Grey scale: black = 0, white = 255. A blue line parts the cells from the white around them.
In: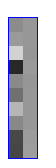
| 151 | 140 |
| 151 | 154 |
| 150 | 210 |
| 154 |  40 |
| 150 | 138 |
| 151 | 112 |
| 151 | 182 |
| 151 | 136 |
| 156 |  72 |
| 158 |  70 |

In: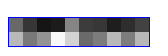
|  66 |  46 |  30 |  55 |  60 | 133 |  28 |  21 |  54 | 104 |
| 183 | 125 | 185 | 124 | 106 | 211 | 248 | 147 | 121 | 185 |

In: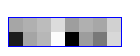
| 209 | 167 | 176 | 158 | 220 | 188 | 176 | 166 |
| 216 | 121 | 157 |   0 | 252 | 183 | 165 |  28 |

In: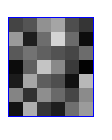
|  53 |  78 | 165 | 145 |  84 |  68 |
|  13 | 107 | 212 | 109 |  30 | 154 |
| 108 |  70 |  82 |  96 | 115 |  89 |
|   2 |  58 | 137 | 196 |  96 |  12 |
| 184 |  17 |  78 |  94 | 166 |  27 |
| 139 |  70 | 105 | 142 |  49 | 132 |
| 155 | 111 |  29 |  54 | 174 |  19 |

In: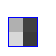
|  66 | 176 |
|  59 | 216 |

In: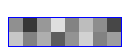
|  71 | 142 | 189 | 131 | 223 | 152 |  55 | 144 |
| 158 | 130 | 210 | 147 |  93 | 174 | 130 | 199 |

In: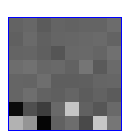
| 108 | 100 | 100 |  98 | 100 |  91 | 103 |  99 |
|  99 | 106 | 104 | 102 | 101 |  96 | 106 |  96 |
| 112 | 101 | 105 | 104 |  85 |  95 | 101 | 100 |
| 106 |  90 | 117 |  98 | 105 | 103 | 113 | 109 |
| 102 | 101 |  95 |  94 |  94 | 110 | 100 | 101 |
|  91 |  98 |  92 | 101 |  95 |  98 | 110 | 101 |
| 105 |  86 |  97 | 197 | 105 |  61 |  79 |  11 |
| 118 | 199 |  73 | 109 |  97 |   5 | 149 | 178 |

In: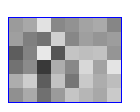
| 134 | 170 | 163 | 146 | 136 | 226 | 168 | 155 |
| 157 | 149 | 159 | 135 | 208 | 114 | 127 | 159 |
| 149 | 194 | 190 | 196 |  85 | 232 | 131 |  93 |
| 228 | 163 | 216 | 136 | 173 |  57 | 139 | 114 |
| 189 | 173 | 201 | 118 | 194 |  93 | 205 | 173 |
| 202 | 168 | 182 | 197 | 155 | 112 | 170 | 144 |

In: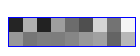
| 245 | 115 | 212 |  79 | 108 | 158 |  34 | 176 |  37 |
| 184 | 100 | 161 | 152 | 134 | 125 | 126 | 118 | 152 |
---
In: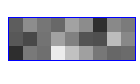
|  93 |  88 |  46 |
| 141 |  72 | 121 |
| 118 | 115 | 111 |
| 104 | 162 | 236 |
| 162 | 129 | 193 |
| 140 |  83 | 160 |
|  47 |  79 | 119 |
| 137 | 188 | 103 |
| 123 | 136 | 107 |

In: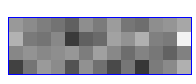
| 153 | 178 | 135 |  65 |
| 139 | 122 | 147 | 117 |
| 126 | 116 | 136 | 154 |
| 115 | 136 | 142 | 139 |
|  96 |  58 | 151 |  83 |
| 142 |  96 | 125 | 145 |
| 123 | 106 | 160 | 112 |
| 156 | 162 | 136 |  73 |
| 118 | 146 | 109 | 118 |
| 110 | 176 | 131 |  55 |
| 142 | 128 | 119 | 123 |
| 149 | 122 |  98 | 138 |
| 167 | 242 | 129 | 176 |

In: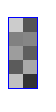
| 204 | 129 | 157 |  91 | 192 |
|  85 | 134 |  94 | 168 |  51 |

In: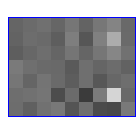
| 101 |  99 |  94 | 122 | 118 | 110 | 109 |
| 107 | 109 | 103 | 111 | 101 | 113 |  96 |
| 112 | 106 | 110 | 106 | 116 | 117 | 113 |
| 102 |  94 | 101 | 105 | 106 |  76 | 120 |
| 118 | 126 | 117 |  90 |  93 | 107 |  84 |
|  99 |  86 | 101 | 111 | 111 |  59 | 111 |
| 119 | 128 | 118 | 101 |  87 | 123 |  75 |
| 132 | 172 | 134 | 108 | 103 | 213 |  72 |
| 105 | 106 | 113 |  98 | 110 | 105 | 121 |

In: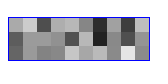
| 170 |  93 | 101 |
| 204 | 155 | 154 |
|  78 | 155 | 131 |
| 174 | 145 | 136 |
| 184 |  81 | 198 |
| 134 | 184 | 167 |
|  45 |  34 | 186 |
| 161 | 137 | 138 |
|  62 |  79 | 229 |
| 190 | 148 | 139 |

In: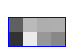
|  96 |  50 |
| 186 | 235 |
| 174 | 152 |
| 175 | 136 |
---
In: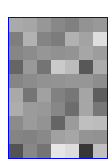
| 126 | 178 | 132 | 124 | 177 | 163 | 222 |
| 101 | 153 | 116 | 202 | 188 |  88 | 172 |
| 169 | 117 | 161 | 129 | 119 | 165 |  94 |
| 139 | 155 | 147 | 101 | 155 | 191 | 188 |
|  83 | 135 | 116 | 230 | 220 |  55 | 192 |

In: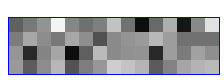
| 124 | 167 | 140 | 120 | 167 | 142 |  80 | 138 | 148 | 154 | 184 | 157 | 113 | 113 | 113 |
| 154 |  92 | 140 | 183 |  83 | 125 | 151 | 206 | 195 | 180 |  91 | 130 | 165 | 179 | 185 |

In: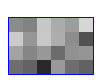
| 203 | 150 | 200 | 173 | 141 |  81 |
| 110 |  99 |  41 | 153 | 110 |  98 |

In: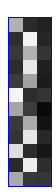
|  46 | 243 |  38 |
|  44 | 231 |  32 |
| 245 |  45 |  52 |
|  58 | 171 |  19 |
| 222 |  44 |  23 |
| 169 |  56 |  54 |

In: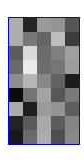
| 173 | 120 | 101 | 189 |  60 |
| 105 | 234 | 109 | 118 | 157 |
|  12 | 116 | 163 |  87 | 122 |
|  35 |  90 | 169 |  92 | 132 |

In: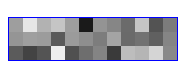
| 149 | 159 | 156 |  90 | 155 | 142 | 125 | 164 | 106 | 114 |  96 | 133 |

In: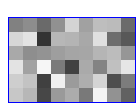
| 215 | 227 |  51 | 183 | 180 | 168 | 224 | 109 |  88 |
| 227 | 162 | 246 | 123 |  65 | 170 | 131 | 192 | 230 |
| 199 | 183 |  71 | 154 | 172 | 121 | 243 | 146 |  97 |
